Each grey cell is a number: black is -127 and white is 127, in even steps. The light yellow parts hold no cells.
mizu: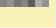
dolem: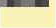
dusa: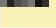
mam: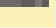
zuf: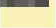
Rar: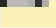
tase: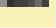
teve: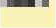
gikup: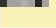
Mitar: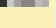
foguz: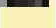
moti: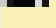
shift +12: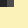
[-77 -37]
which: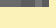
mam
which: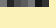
dusa
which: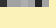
gikup
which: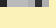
Rar
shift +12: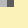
[ 70 -22]
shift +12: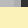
[ 70  70  58 -65]

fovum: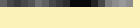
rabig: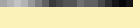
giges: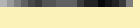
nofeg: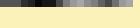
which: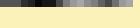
nofeg
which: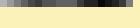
giges
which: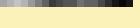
rabig
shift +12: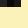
[ -80 -106  -92]

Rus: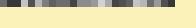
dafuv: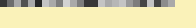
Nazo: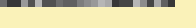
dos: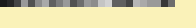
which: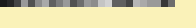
dos
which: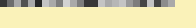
dafuv
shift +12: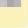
[80 53 66]
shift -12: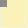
[0]

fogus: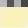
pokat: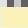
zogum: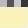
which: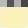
fogus
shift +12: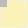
[71]

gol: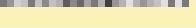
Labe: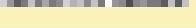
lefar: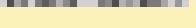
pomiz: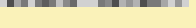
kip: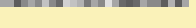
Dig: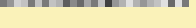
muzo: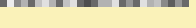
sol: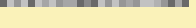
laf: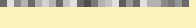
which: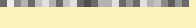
muzo
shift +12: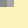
[21 50]
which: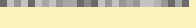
sol
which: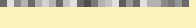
laf

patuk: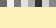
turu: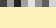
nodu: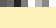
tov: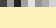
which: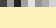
tov
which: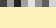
turu
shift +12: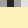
[ 44 -78  44 110]
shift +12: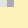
[110  56]
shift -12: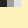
[-102   20   86]

